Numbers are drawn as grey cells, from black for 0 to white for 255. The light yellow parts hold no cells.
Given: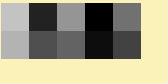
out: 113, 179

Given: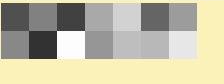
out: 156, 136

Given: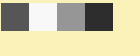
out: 45, 86

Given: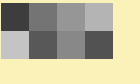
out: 180, 196

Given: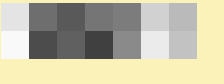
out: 186, 249

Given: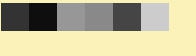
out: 204, 51

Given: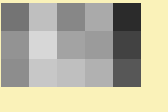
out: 43, 141
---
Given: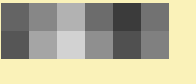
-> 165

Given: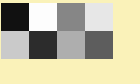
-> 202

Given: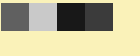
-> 59

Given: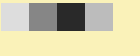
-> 134

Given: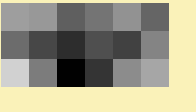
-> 158

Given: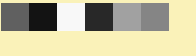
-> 133
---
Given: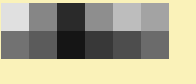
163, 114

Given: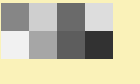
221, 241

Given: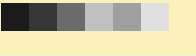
224, 27

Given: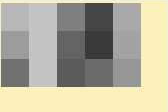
169, 113

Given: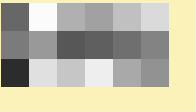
218, 44

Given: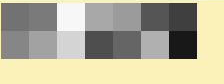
63, 134
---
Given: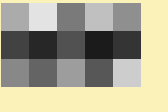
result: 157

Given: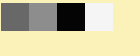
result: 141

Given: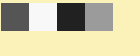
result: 248

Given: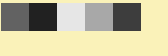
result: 230

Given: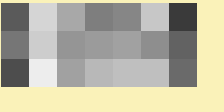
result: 191

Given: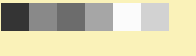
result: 166

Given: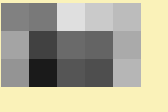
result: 85

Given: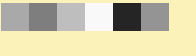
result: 249
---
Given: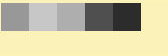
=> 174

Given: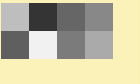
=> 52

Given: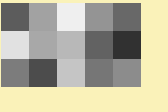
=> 239

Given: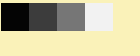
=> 60

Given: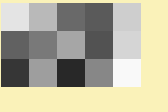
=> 105

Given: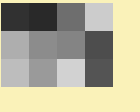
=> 41

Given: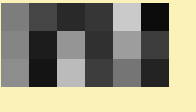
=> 54

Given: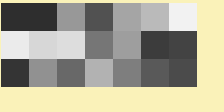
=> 165
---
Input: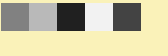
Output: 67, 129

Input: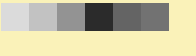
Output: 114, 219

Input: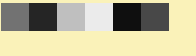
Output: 72, 114

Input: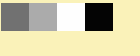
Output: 4, 113

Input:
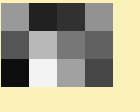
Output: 146, 14

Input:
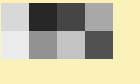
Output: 168, 235
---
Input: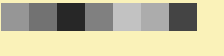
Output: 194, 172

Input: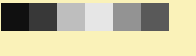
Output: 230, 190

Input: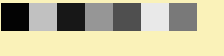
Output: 233, 193

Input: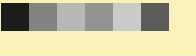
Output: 203, 183

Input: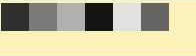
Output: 225, 176

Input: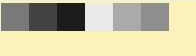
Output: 234, 170

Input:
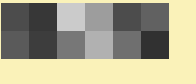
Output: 203, 177
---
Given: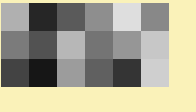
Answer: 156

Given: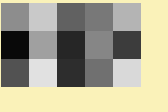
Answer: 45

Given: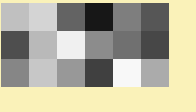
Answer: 152

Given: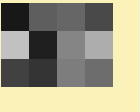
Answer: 125

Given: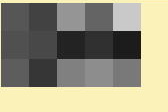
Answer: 128

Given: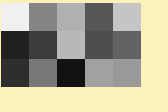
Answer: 18
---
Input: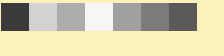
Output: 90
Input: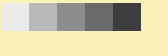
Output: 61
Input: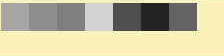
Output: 99
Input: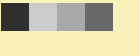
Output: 104
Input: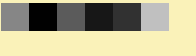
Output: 192
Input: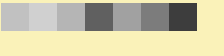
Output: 61
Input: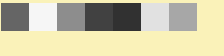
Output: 167
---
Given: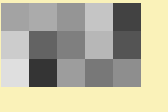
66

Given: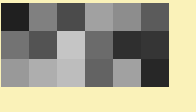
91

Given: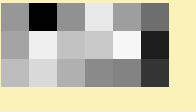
110

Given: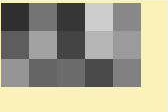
136

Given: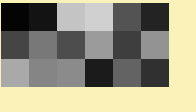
35

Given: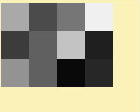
240

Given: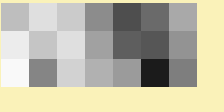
169
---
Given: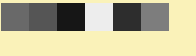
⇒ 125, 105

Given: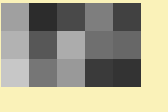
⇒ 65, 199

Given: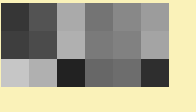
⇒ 156, 198

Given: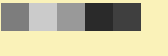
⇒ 63, 125

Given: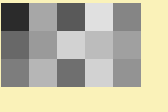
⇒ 133, 125

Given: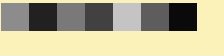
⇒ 10, 140

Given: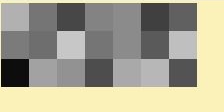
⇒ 96, 13

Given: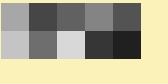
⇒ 83, 196

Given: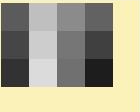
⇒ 98, 50

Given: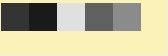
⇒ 139, 52
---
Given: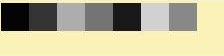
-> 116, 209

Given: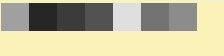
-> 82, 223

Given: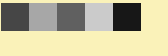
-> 96, 203

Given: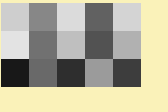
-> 191, 227

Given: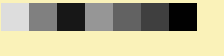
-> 150, 221

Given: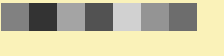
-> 82, 209

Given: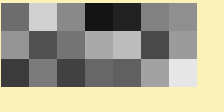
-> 169, 230

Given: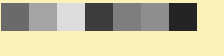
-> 60, 220
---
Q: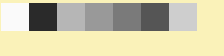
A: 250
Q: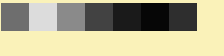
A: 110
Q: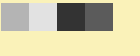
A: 180
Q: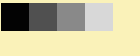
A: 3
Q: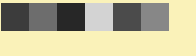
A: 60
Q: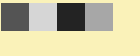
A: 84
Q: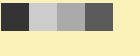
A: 52
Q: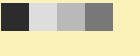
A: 44
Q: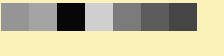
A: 149
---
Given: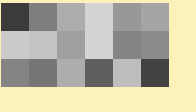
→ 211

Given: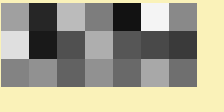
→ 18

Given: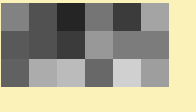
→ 117

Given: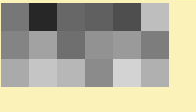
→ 96

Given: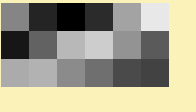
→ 43

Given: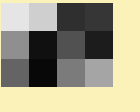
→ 207

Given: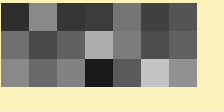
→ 117
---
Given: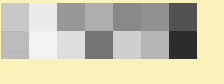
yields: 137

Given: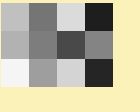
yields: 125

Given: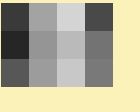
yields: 149

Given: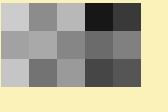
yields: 134

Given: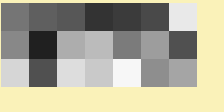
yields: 123

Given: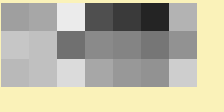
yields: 132

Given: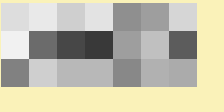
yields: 158

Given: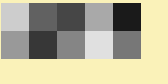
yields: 70
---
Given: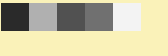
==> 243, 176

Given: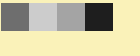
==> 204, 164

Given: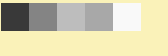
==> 249, 189

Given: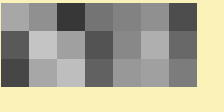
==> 196, 190

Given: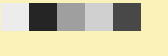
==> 236, 208

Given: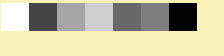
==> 255, 206

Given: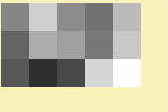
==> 254, 214
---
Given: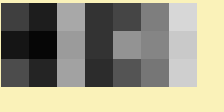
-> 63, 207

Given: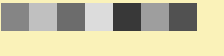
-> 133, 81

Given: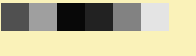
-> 80, 228

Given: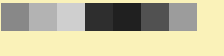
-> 136, 156

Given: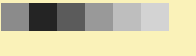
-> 139, 211

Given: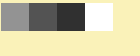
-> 147, 255

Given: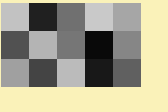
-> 194, 96
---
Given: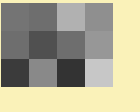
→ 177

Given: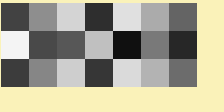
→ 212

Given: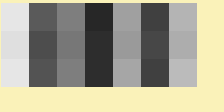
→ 126

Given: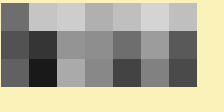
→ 205

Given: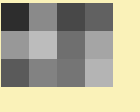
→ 72

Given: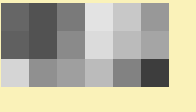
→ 122

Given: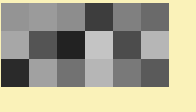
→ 141

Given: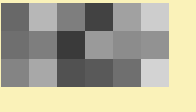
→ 126
